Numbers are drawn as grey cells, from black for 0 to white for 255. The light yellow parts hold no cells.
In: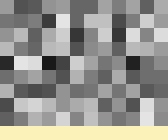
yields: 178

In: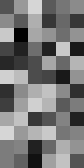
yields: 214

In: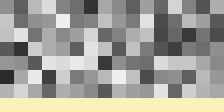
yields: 151

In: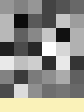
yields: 233

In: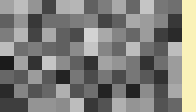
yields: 103

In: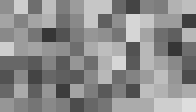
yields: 82

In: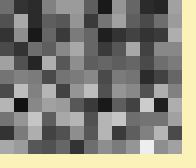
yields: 116
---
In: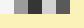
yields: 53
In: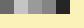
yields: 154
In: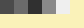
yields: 48
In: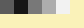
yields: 120
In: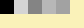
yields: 132
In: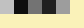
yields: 115
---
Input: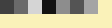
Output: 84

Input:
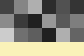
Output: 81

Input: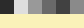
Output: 65

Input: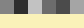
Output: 75

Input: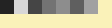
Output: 95

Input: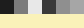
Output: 143

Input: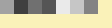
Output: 198

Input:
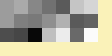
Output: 197
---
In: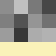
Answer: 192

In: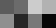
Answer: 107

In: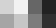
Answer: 242

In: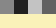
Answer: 32

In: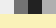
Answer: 115

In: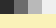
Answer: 108
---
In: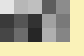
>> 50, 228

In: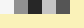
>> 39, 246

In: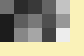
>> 121, 237

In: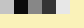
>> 135, 231

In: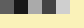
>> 170, 207

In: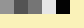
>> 117, 230

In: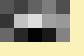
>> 221, 221

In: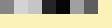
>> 37, 211
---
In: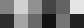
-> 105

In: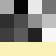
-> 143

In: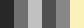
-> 193

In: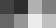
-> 236

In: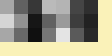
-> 22

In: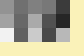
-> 170

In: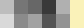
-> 162

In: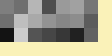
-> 169

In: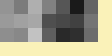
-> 167
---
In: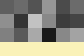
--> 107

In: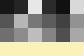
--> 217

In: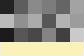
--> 163

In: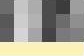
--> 158

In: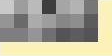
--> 119

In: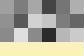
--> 175

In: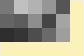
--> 85

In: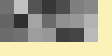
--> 135

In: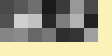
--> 73

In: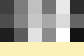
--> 44
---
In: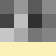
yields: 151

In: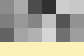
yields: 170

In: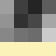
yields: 63

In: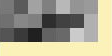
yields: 90

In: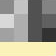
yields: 195

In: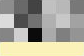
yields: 105

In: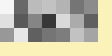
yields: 104

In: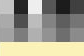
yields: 36
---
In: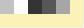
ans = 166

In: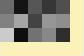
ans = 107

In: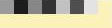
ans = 135

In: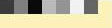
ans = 127

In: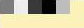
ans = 125

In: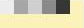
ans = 166

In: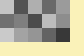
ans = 141
